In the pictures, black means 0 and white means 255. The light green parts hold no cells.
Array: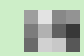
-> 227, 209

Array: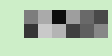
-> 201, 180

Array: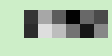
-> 222, 189

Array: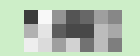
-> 248, 238

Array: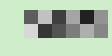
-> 215, 193

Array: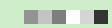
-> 253, 213

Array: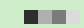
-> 219, 175
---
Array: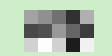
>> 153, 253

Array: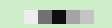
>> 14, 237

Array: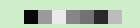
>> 134, 234

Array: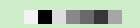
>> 136, 243

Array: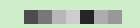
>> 205, 205

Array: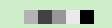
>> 150, 234

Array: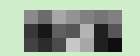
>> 86, 199
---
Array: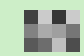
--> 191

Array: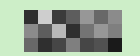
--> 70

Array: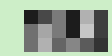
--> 101

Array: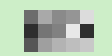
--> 179

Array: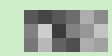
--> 99

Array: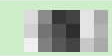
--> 87

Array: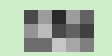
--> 198
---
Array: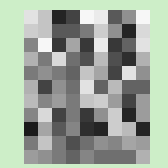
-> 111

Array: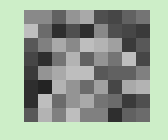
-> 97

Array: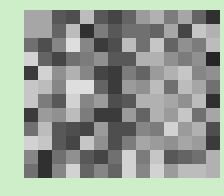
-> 188

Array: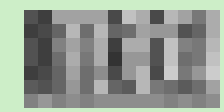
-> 129

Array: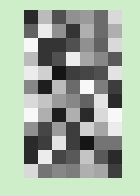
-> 166
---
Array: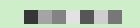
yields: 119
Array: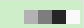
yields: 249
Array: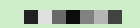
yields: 66
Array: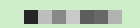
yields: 178
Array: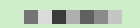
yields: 197
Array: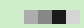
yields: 213
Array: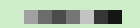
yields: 22
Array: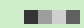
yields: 96
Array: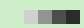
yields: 43
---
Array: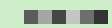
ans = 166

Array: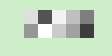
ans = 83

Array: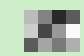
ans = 131

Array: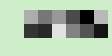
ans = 119

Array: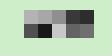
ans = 167

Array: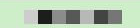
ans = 29

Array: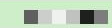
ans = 205
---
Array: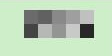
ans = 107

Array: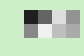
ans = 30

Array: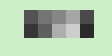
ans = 83

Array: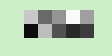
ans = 200

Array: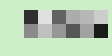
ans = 47

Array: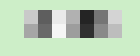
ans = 201

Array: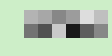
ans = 179
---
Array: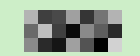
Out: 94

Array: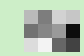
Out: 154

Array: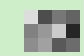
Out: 203

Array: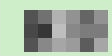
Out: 124

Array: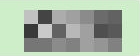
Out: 79

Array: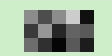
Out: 99

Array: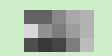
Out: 156

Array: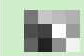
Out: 252
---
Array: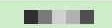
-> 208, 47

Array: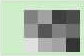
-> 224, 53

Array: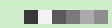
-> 243, 56

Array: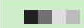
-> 222, 33

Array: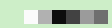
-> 251, 13

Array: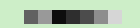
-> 214, 13

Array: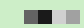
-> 208, 26

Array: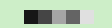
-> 224, 23

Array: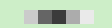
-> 234, 59

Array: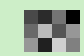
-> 208, 1
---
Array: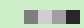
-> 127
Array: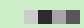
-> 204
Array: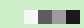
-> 247
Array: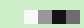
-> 248
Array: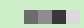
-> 108
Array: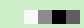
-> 248
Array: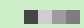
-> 69
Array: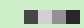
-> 70
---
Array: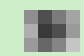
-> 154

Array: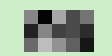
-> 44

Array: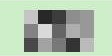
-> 152

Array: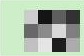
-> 126

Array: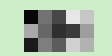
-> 158

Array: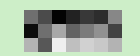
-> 66

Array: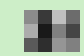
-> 69

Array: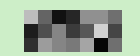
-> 69
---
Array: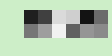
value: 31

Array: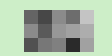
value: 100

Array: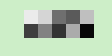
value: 235

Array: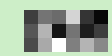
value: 62

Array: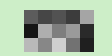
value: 92

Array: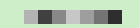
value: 179

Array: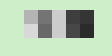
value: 180

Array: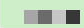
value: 166

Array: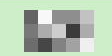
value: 100
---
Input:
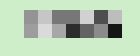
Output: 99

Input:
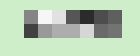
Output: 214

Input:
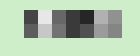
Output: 81

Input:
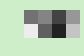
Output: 96

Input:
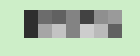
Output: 205

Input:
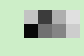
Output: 113

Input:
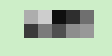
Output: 79
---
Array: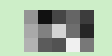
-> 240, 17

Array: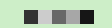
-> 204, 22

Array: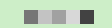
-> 216, 66

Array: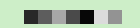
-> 219, 7

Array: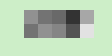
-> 226, 51

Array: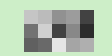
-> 229, 44
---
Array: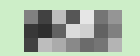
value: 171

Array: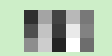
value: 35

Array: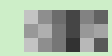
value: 118

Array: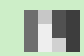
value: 209

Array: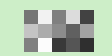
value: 57

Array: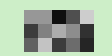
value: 60

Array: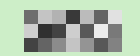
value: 139
